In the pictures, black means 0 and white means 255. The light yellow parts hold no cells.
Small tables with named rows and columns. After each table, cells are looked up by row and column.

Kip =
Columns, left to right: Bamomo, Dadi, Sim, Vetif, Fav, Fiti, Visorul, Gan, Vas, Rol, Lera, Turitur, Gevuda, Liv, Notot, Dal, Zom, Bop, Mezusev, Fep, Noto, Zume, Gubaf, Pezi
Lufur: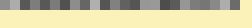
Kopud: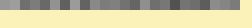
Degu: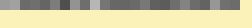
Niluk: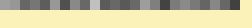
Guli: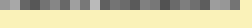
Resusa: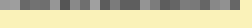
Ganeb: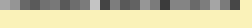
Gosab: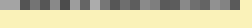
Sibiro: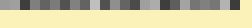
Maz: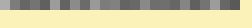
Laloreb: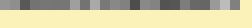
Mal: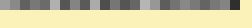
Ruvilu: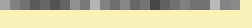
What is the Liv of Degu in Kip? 106
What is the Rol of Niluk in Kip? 192
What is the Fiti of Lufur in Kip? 123
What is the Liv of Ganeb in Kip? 98
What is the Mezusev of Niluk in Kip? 138
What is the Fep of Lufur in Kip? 124

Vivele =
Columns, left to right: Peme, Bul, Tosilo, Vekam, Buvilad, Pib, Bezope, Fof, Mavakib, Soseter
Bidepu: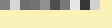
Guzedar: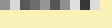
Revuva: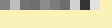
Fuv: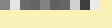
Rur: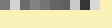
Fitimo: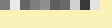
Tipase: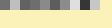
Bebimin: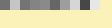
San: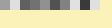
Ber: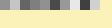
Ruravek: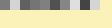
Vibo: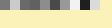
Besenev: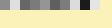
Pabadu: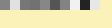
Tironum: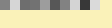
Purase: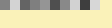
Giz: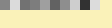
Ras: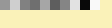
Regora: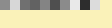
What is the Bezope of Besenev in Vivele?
124
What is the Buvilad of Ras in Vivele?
166
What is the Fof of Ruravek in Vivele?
223
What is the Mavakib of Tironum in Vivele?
56
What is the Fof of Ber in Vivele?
232
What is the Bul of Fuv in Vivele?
228
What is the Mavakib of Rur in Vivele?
54
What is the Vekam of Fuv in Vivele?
99
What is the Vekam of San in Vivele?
114
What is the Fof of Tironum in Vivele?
212

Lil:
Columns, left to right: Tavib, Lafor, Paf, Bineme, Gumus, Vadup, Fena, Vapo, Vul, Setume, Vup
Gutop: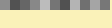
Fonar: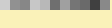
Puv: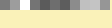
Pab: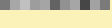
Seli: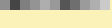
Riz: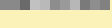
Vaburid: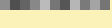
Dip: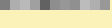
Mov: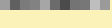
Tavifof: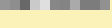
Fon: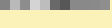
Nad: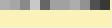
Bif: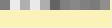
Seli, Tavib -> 143
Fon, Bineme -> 212
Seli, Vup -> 202
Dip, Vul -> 188
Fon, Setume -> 138
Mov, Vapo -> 116
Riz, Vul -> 122
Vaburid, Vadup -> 118
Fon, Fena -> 87
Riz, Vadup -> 141
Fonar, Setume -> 64
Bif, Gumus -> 174
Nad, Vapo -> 173
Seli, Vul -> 155
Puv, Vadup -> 110
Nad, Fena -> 161
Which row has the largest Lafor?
Bif

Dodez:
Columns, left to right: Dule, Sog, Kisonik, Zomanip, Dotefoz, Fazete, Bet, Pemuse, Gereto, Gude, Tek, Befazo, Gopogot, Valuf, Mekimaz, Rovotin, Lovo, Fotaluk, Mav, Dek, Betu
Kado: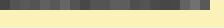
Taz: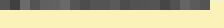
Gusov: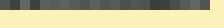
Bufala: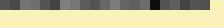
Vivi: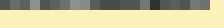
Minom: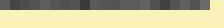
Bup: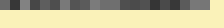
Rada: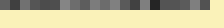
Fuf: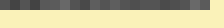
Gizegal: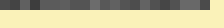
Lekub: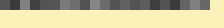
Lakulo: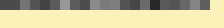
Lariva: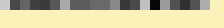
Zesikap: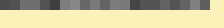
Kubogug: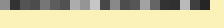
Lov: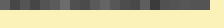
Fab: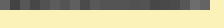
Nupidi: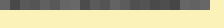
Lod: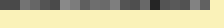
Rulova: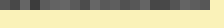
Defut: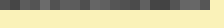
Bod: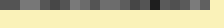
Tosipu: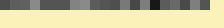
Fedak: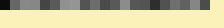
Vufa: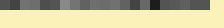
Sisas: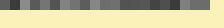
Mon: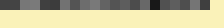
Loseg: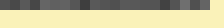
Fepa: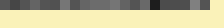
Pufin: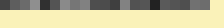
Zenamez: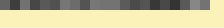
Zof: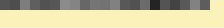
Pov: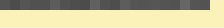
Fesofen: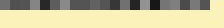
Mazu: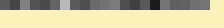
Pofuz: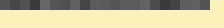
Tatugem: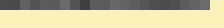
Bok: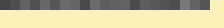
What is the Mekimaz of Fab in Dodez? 83
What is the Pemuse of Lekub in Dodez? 110
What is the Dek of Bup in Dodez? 120
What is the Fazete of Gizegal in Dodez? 91
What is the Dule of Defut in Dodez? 82
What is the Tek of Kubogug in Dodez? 71
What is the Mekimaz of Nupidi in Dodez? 84
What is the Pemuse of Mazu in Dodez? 90
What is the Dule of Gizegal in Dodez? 76
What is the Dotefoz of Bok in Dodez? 104
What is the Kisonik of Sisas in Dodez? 139
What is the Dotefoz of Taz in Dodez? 96
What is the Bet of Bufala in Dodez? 128

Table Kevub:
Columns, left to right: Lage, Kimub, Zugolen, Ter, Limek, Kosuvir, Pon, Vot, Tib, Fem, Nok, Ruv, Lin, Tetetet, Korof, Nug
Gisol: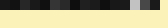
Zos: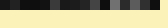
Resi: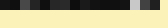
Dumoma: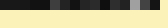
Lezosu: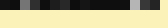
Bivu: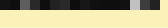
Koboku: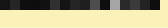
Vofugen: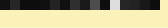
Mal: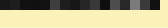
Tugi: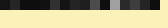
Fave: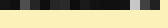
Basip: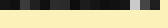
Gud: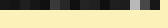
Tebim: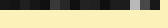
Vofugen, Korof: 24
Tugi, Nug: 14
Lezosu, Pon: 40
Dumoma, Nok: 15
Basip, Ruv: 17
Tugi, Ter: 14
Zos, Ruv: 113

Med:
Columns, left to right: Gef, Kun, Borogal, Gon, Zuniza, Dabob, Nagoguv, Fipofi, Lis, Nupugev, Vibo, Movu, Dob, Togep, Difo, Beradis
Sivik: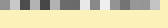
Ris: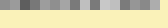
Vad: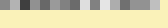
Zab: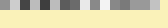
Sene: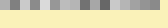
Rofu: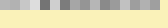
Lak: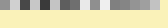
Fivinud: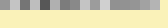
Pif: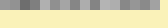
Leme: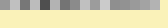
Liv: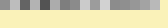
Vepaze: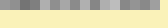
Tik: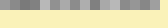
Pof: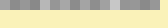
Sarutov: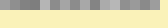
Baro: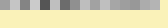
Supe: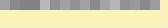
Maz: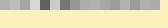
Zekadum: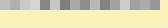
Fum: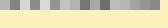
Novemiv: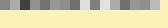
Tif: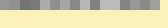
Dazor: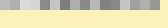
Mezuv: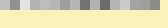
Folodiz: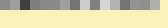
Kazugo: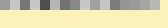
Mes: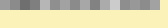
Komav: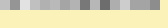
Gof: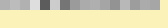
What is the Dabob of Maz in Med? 204
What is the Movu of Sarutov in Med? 183
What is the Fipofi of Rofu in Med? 166
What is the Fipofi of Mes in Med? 139
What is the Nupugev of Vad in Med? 129
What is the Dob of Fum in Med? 181
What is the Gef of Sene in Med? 177
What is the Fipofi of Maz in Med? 151
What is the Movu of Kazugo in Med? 124
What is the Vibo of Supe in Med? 163
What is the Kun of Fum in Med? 131
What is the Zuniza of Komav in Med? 177
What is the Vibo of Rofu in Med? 138

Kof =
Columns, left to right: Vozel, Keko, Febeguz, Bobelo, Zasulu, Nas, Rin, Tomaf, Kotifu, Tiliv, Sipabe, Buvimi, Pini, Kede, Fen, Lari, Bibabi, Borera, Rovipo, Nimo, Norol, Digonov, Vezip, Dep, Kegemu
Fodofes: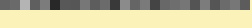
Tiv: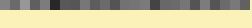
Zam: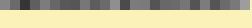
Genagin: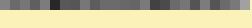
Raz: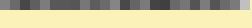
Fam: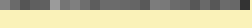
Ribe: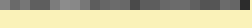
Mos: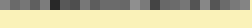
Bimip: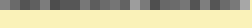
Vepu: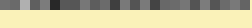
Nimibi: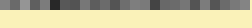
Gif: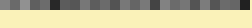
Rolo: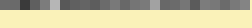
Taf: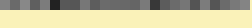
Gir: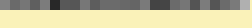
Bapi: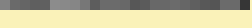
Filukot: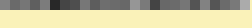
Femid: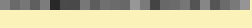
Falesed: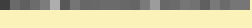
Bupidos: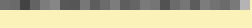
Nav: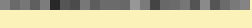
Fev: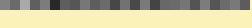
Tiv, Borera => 107
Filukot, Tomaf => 78
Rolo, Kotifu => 100
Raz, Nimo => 84
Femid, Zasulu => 124
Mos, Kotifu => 119
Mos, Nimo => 84
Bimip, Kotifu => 119
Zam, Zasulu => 124
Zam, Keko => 106

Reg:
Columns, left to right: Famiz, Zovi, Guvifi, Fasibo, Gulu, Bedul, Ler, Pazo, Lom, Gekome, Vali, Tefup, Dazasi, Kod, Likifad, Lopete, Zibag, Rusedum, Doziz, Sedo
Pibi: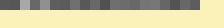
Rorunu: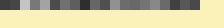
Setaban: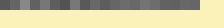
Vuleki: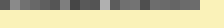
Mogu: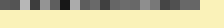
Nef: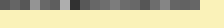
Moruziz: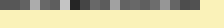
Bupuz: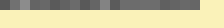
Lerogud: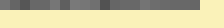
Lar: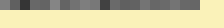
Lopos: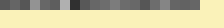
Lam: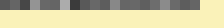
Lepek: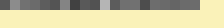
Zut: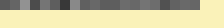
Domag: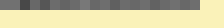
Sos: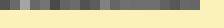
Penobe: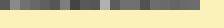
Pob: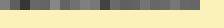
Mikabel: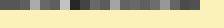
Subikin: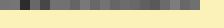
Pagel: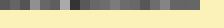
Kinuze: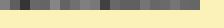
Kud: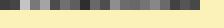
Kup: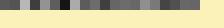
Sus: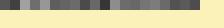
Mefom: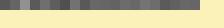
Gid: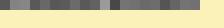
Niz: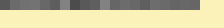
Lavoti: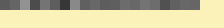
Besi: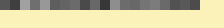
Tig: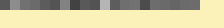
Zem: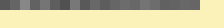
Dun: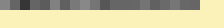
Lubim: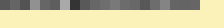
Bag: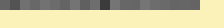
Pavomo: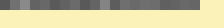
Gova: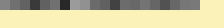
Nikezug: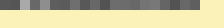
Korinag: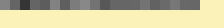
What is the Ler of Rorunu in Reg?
113
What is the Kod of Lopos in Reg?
104
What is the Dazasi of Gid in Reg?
116
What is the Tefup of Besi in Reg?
142
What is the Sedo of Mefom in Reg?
102
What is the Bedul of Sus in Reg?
94
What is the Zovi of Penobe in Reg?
138
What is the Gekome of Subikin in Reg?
104
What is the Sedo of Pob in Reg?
102
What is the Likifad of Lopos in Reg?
86
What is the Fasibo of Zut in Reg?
76
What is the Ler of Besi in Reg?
100
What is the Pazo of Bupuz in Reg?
107
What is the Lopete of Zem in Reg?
109

